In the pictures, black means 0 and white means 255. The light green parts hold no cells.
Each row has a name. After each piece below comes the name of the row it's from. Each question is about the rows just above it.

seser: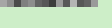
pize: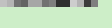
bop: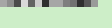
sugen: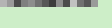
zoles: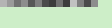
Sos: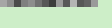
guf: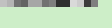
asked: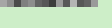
seser
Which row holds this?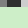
pize
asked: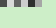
bop
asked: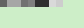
guf
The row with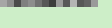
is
Sos

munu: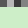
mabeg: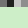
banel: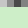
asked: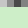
banel
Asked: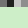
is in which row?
mabeg
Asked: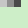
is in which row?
banel

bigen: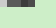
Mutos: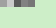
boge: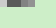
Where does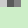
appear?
Mutos
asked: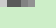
boge
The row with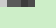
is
bigen
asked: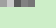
Mutos
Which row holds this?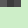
bigen

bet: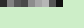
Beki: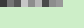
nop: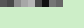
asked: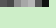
bet
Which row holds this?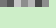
Beki

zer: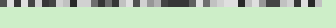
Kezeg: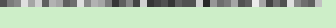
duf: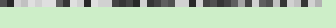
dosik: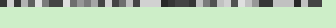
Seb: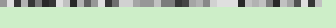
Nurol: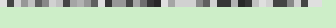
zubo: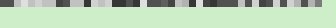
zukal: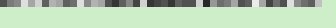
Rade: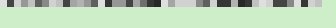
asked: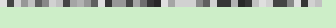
Rade
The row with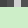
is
zubo

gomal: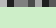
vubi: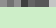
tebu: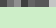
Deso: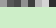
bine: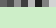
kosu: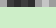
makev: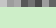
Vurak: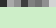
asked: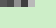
Deso
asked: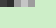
kosu
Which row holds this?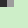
kosu
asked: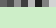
bine
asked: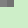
Vurak
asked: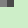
gomal

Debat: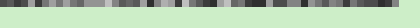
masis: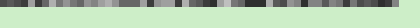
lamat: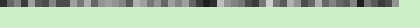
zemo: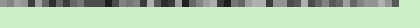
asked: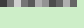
lamat
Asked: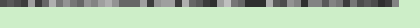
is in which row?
masis

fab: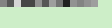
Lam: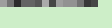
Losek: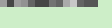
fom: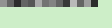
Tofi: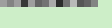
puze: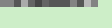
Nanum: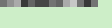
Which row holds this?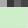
Nanum
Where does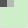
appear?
puze
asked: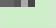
Lam
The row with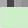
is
Lam

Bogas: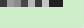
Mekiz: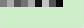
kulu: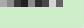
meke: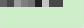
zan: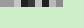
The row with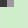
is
Bogas
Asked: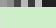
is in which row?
Bogas
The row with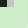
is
meke
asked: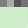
Mekiz
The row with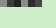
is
kulu
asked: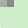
kulu

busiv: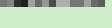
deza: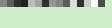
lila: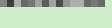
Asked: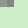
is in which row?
deza
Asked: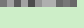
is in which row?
lila
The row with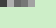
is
lila
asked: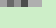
busiv

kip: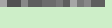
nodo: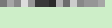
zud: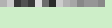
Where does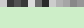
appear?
zud
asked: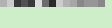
zud
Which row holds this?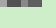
kip
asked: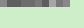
kip

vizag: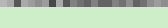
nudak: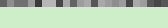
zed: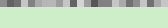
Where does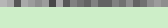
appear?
vizag
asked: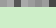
nudak
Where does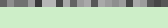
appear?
nudak

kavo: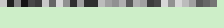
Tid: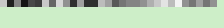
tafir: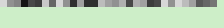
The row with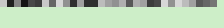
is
kavo
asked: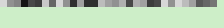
tafir
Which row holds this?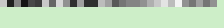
Tid
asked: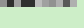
kavo

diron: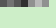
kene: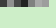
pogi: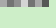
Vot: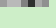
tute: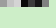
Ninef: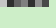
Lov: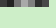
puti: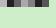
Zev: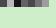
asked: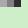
Lov
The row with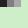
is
kene
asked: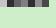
Ninef

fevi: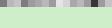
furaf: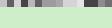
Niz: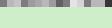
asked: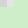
furaf
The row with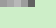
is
Niz
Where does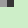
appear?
fevi
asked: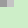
fevi
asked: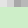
fevi

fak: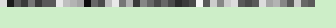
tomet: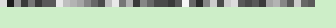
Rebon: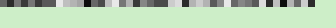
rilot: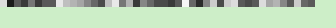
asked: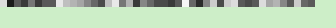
rilot
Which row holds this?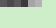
tomet
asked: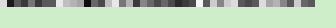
fak
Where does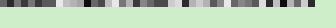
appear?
Rebon

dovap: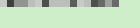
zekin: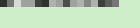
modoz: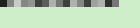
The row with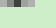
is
modoz
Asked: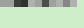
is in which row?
zekin
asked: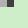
zekin
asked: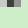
dovap
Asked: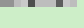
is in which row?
dovap
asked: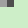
zekin

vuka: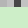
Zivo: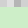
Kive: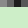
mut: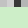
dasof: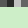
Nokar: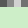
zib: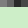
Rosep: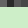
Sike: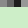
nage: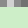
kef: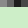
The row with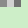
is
Nokar
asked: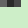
zib
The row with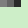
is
zib

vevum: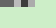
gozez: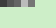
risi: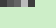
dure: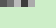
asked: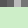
gozez
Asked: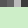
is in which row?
risi
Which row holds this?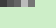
gozez
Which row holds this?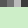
dure

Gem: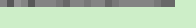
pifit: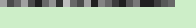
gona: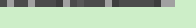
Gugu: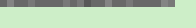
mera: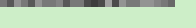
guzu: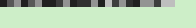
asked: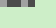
gona
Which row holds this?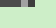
gona
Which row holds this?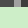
gona
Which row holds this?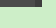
gona
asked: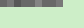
Gugu

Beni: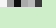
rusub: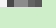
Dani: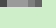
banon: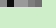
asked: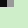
banon
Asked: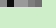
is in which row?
banon
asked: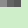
rusub
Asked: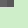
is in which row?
rusub
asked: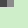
rusub

